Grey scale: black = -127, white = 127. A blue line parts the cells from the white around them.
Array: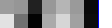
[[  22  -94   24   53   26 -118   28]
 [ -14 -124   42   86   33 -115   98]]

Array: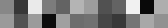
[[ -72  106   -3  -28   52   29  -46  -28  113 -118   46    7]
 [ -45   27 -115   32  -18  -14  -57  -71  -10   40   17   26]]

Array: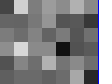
[[  80   -2   28   12   49    9  -58]
 [ -27   -7   21  -43  -39  -72  -26]
 [ -18    3  -28   -4  -42  -15   -3]
 [  87   10   10 -110  -45  -37   14]
 [   5  -17   50  -11   10  -17  -45]
 [ -21  -21  -30  -19   40  -87  -32]]

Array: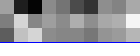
[[ -97 -123   11  -11  -52  -76   14    3   41   33]
 [  85    6   30   11   46   14   40   47  117   -1]
 [  65   85   12    6    6   -8   20   27   54  -34]]

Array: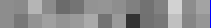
[[ 10  53  11 -20 -11  19  21  14   0 -13   1  82  13  35  13]
 [ -7  19  32  20  26  42 -12  26 -76 -14  -8  64   6  22  13]]

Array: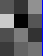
[[ -75   17  -40]
 [-125  -42   74]
 [  -2  -77  -49]
 [ -27  -12  -69]]

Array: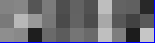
[[  6 -42  -4 -49 -29 -46  62 -28 -31 -87   3]
 [ 56  25  -8 -53 -28 -51  40 -40 -61 -38  -6]
 [  9 -97 -21 -35 -10 -21  63  -1 -99  70  14]]

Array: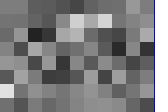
[[ -2 -34 -36 -45 -57 -29 -18 -16  24  -2  -2]
 [-13 -28 -41   9  79  41  84  -9   3  14 -12]
 [ 21 -93 -73  39  52 -20 -47 -57  -5  42 -21]
 [-50  38   6 -27 -15   6 -37 -85   7 -76   3]
 [ 15 -55  23 -73   7 -38  11 -19 -58 -33  22]
 [ 34  -4 -66 -63 -41  28 -59  29 -28  -2 -39]
 [-12  16   2 -10   7  19   1 -31 -10  22  97]
 [-43  -4 -23 -12   4  14  16  10 -25 -51 -15]]
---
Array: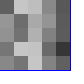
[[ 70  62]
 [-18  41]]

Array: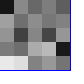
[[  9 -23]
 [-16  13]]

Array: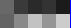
[[-69 -85]
 [  9  66]]

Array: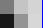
[[68 84]
 [20 87]]

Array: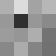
[[ 92  35]
 [-79  23]]

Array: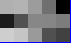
[[ 51  28]
 [-46   7]]

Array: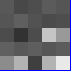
[[-55 -49]
 [-32 -45]]

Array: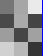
[[ 38 106]
 [ 42 -59]]

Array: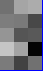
[[ 37  44]
 [ -5 -55]]
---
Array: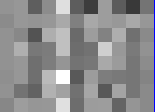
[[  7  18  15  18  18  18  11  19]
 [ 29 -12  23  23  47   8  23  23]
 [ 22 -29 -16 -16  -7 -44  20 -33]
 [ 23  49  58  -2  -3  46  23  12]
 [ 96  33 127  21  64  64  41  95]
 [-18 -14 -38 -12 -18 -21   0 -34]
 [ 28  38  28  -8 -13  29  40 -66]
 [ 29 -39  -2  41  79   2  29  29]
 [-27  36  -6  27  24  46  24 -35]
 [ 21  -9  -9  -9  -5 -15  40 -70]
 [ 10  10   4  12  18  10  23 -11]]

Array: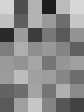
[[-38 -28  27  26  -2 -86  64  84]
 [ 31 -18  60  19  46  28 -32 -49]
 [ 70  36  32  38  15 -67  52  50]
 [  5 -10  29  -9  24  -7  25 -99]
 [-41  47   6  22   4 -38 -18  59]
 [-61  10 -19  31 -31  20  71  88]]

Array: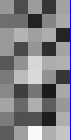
[[ -35   -4   36    8   -6  -40   25   26  -17   24]
 [  31  -47  -23  -64   60   18  -54   52  -18  -51]
 [ 122  -46   47   -9   90   87   22   31  -93   28]
 [  47  -98  -34 -100   18   44  -81   45    5  -73]
 [  69   46   24   40  -73   48   35  -91   41   34]]

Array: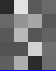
[[-32 -44 -39 -23 -85]
 [ 45 -44  57  20  99]
 [-84  82 -42  39 -37]
 [-18 -15 -28 -40 -21]]

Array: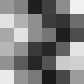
[[ 107   17   54   40   98   24]
 [  20  -36   17   98   49    2]
 [  -6  -89  -70   14   15  -96]
 [-101  -43  -88  -10  -67  -62]
 [ -57   75  -30  -97  -76   12]
 [  27   80  100  -50  -18  112]]

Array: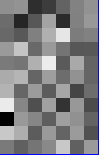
[[  -5   72 -126  107   51   43   -5   26  -23  -19   15]
 [ -31   46   25    6  -25   53  -10   68  -39  -90   19]
 [ -10  -35    6  -48   27  -26   48  -22    0  -40  -81]
 [   9   26  -33   33  -35   30  108   26   48   35  -67]
 [  72  -27   31  -76   38  -18  -37  -11  102  -84  -28]
 [ -31   27   17   24  -58   18   41  -40   -3    1    2]
 [  27  -46  -28  -52  -18  -26  -27  -39    1   24   18]]

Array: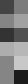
[[  5   5  45 -76   5 -59]
 [-99  72  55 -46  33  -3]]

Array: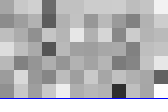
[[ 16  28  56  93  62  12  38]
 [ 71  89   1  62  44  30  72]
 [ 30  24  21  42  16  50  80]
 [ 72   6  46 -42  69 -35 -20]
 [110  60  21  57  53  49  65]
 [ 46  31  50  32 103  66  65]
 [ 55  73  35  30  49  23  76]
 [ 50  38  53  39  86  57  76]
 [-81  64  -4  41   8  26  77]
 [ 63  48   5   1  76   1  61]
 [ 38  39  67  62  52  50  68]
 [125 -29 103  67  58  77 114]]
